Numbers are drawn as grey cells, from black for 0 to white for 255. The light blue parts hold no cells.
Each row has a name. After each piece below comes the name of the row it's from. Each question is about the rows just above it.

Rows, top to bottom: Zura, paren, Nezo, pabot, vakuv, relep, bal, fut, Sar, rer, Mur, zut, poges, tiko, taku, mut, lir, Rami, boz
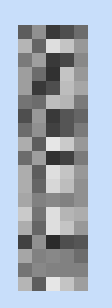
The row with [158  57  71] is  Nezo
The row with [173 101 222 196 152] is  taku
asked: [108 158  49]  rer
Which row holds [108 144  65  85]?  fut
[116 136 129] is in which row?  Rami

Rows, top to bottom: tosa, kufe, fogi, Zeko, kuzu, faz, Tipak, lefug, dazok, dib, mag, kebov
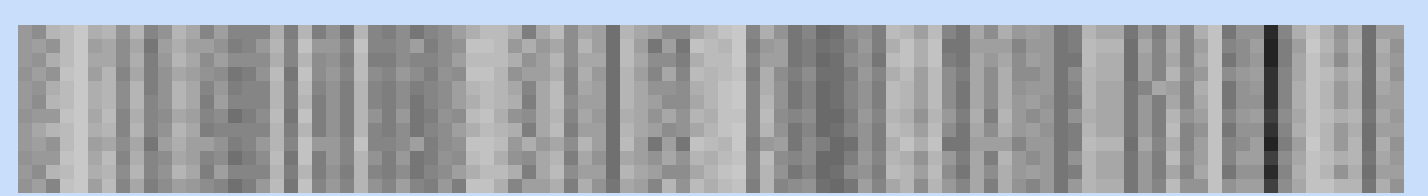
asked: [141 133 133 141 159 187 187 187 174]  fogi
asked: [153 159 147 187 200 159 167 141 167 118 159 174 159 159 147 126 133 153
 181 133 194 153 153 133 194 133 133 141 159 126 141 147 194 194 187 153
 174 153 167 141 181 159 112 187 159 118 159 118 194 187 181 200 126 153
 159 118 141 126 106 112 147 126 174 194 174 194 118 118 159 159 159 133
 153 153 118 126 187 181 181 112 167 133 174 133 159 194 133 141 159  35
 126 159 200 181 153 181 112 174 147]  dazok
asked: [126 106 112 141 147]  fogi
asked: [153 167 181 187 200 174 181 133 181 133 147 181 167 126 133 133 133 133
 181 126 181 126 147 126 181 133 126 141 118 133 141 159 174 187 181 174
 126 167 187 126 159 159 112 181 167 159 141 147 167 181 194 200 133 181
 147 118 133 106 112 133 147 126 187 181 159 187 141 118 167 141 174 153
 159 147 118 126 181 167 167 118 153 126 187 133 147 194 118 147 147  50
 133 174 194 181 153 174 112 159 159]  lefug
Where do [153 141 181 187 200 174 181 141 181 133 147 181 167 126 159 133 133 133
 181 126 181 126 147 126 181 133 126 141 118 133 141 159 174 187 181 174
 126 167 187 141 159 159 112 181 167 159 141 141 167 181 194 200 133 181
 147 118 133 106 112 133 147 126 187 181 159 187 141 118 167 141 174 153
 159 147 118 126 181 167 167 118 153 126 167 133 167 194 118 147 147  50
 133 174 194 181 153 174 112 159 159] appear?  faz
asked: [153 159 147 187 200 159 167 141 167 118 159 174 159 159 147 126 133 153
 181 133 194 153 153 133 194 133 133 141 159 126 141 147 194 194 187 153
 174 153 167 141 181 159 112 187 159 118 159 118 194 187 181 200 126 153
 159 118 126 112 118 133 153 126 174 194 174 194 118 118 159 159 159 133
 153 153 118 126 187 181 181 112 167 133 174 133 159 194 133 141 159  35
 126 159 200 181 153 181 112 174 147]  kufe

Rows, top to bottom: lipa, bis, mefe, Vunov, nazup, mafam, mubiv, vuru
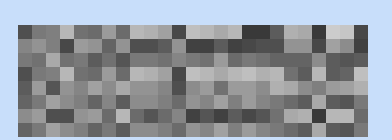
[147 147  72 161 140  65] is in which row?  bis
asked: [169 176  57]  mubiv
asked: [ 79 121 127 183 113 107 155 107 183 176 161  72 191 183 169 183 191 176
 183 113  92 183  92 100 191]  Vunov
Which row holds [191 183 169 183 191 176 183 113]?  Vunov
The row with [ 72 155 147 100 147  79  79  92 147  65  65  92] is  bis
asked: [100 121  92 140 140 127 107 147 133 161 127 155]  vuru

